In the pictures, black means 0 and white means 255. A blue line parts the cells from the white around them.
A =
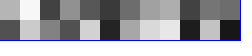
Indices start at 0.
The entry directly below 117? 195
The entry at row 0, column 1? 247
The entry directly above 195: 117
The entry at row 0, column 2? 66
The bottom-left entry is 81
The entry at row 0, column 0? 181
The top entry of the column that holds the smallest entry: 109

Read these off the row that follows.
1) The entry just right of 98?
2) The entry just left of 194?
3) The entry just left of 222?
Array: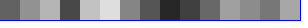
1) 146
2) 72
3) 194

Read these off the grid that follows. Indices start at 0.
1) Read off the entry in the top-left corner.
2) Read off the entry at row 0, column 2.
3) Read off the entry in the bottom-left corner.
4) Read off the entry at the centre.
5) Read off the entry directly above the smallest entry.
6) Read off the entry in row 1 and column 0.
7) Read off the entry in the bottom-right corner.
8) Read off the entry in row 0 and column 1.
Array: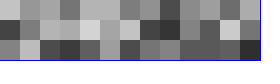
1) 195
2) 165
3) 131
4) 195
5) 117
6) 68
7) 47
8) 151
